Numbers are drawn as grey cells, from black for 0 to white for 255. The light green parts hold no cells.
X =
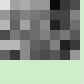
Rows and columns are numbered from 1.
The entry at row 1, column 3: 172
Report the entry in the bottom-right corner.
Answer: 150
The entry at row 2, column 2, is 110
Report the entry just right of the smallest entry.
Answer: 56
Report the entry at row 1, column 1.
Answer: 224
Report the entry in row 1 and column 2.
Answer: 162
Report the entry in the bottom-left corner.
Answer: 98
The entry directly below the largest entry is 150
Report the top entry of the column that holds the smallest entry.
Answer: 11
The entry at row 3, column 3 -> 162
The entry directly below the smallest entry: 67

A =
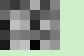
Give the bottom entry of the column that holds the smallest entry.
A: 4
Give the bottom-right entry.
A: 150
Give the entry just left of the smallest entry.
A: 192
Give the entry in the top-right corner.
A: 129
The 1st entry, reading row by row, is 76
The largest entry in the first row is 171
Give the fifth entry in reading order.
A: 67

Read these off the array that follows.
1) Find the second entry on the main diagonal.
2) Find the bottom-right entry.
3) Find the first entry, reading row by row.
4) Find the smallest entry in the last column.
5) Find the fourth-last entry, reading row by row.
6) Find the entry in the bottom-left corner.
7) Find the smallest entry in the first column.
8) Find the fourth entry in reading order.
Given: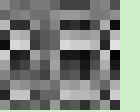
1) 122
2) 46
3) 142
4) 2
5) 46
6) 142
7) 13
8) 122

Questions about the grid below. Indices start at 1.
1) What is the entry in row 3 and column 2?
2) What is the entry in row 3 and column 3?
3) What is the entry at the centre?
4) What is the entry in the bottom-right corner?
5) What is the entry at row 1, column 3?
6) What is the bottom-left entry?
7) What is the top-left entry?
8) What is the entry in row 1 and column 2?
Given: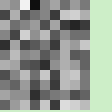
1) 111
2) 133
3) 89
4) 187
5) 242
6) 99
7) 164
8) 144

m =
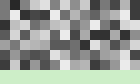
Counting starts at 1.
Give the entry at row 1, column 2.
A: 40
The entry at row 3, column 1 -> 50
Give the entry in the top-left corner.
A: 121
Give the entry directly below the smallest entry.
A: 235
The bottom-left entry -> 60
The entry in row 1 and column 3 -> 130
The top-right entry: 60
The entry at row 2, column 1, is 121
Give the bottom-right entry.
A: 181
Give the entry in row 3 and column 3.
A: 213

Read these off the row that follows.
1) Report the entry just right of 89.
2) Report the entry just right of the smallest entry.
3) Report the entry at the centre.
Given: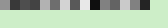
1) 232
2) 129
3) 89
